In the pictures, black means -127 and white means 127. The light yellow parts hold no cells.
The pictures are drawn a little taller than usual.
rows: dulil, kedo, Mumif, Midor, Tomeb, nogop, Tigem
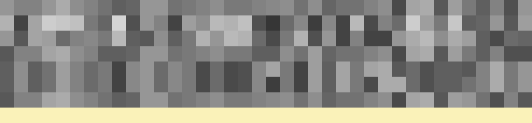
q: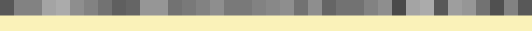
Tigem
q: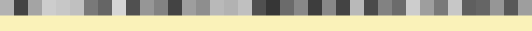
kedo
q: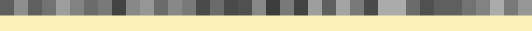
nogop

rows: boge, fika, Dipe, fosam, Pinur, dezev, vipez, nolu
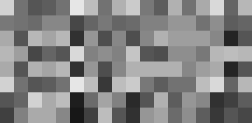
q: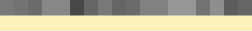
fika
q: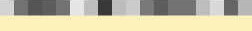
dezev
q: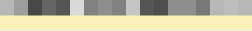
fosam

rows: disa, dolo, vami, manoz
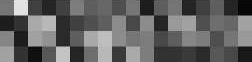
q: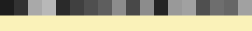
dolo
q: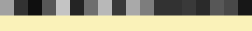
manoz
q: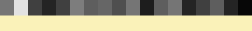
disa

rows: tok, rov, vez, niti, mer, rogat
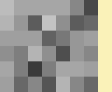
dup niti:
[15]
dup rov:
[-35]
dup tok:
[38]
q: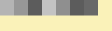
rov
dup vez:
[31]
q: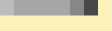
tok

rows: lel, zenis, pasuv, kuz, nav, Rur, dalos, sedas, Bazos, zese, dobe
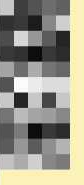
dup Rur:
[92]
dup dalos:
[71]
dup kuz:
[-71]
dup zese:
[-36]

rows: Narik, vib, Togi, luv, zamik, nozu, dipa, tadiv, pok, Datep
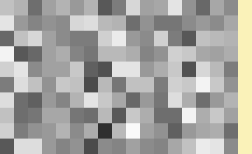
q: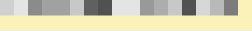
zamik
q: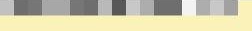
tadiv
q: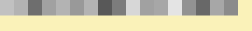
Narik

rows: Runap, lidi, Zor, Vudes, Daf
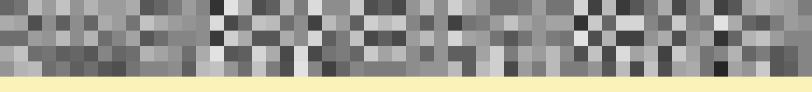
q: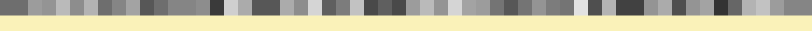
Zor
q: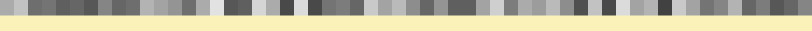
Vudes
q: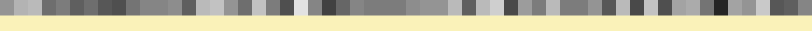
Daf

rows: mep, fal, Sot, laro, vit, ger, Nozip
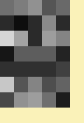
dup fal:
[-85]
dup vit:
[-79]
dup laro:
[-34]

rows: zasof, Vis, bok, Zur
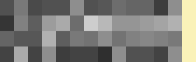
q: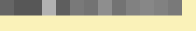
bok
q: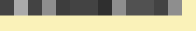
Zur
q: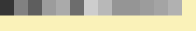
Vis

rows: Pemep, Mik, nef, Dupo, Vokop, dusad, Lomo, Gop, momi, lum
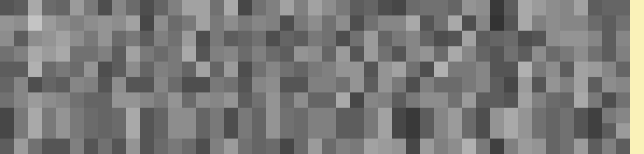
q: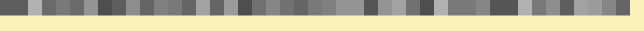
Vokop
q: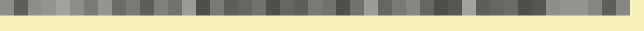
nef
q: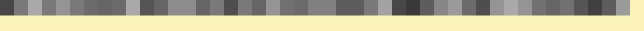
momi
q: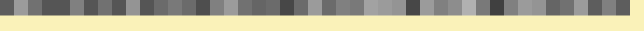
lum

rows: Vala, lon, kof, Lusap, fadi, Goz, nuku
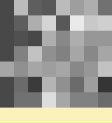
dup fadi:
[38]
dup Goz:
[-20]
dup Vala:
[59]

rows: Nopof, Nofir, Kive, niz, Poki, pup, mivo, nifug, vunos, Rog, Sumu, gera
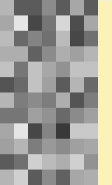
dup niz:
[46]
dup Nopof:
[-36]
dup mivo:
[-2]
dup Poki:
[66]
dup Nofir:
[39]

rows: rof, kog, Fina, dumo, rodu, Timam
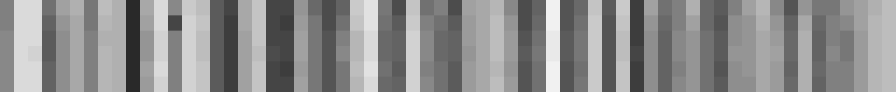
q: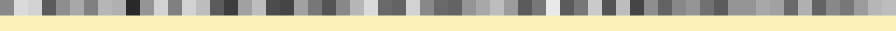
dumo
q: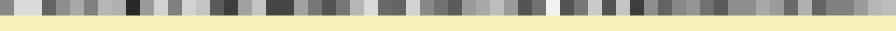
Timam

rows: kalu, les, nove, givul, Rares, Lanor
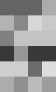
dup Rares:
[79]
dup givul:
[-71]
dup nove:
[67]
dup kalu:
[-27]

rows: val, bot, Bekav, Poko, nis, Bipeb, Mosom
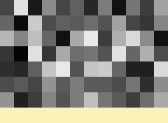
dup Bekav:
[-110]
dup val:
[-58]
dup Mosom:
[-66]

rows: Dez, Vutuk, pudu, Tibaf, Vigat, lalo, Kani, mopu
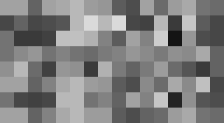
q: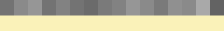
Tibaf
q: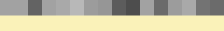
Dez
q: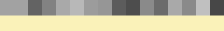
lalo

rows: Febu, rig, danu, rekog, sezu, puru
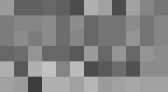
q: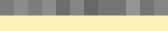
danu
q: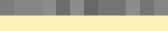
rig
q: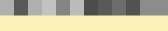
sezu
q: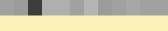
puru

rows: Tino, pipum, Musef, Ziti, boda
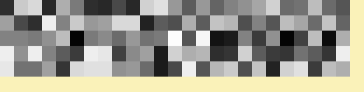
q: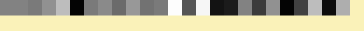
Musef

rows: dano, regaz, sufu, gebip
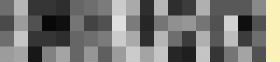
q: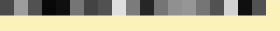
regaz
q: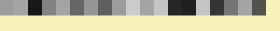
gebip
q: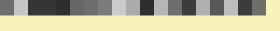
sufu
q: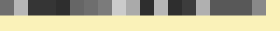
dano

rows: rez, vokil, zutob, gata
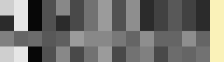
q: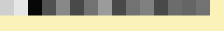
gata
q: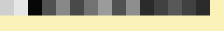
rez

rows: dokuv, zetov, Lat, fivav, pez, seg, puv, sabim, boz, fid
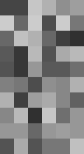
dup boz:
[23]
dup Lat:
[-23]
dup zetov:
[76]
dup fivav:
[57]
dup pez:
[-38]
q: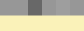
boz

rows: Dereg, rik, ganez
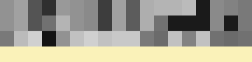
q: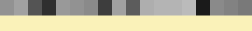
Dereg
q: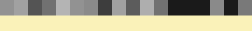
rik
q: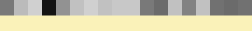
ganez

